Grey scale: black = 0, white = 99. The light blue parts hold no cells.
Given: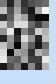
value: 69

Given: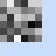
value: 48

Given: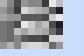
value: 58

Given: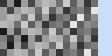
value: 37

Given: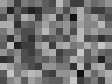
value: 62
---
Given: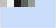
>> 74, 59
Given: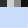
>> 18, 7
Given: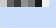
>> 78, 94
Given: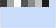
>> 22, 11
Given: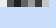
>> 92, 76
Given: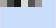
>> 64, 59
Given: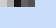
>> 80, 32
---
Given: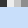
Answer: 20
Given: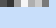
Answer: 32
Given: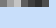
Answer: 47
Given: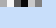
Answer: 67
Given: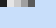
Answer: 12
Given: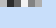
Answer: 73
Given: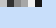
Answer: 76
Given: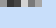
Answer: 59
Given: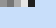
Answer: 57
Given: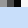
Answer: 59
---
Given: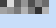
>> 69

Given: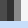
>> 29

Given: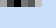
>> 0

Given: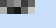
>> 18

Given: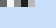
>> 95

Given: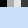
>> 2

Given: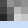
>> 14

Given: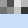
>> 44

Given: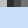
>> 74

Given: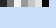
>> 59
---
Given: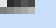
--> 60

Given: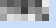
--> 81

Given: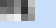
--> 93

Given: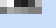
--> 60

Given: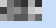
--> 35

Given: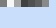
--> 64

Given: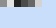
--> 14

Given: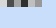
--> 64
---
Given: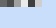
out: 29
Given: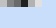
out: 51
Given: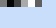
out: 2
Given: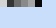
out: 20
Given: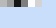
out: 60
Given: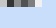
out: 20
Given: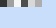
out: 62
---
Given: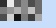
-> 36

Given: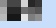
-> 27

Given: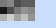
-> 30

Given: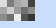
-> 65

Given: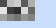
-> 79

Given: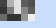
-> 87
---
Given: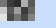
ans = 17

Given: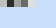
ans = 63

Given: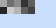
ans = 54

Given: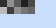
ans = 35

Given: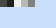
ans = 93

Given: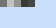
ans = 57

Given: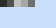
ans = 75
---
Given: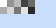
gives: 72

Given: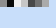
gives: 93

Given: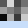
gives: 28

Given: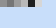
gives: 61

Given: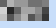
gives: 59

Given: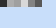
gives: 62

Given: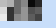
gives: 41

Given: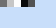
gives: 98

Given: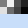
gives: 31

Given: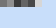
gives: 23
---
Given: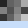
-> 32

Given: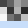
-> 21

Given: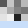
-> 66

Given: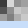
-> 56

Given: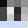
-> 91

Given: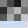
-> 55
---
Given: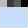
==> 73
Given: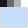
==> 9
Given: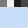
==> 47
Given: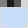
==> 49
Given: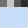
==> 44
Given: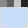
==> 53
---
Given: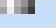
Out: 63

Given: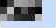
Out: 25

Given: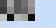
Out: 23

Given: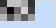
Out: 48

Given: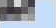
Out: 30

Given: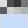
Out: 36

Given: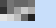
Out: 18

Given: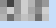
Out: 65

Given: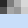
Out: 32

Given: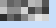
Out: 77
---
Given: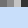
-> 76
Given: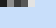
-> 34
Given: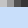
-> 32
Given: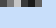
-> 10
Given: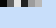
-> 61
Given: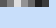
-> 12
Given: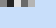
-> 41
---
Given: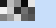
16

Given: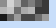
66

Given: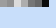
67

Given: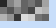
39

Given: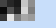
15

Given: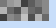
64
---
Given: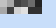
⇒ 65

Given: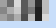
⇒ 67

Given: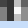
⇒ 20

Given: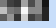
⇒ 47

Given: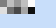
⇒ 74

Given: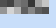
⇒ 26

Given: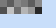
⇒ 36
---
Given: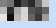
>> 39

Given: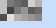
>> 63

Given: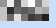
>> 23

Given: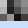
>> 59

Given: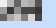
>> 50

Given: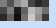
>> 78
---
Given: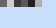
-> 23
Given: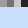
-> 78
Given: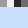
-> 16
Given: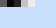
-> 14
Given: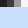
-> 61
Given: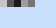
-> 11
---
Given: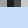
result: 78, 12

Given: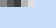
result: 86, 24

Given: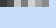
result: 81, 22

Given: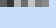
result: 76, 20

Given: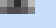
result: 73, 18

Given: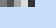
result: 85, 20

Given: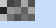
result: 77, 14
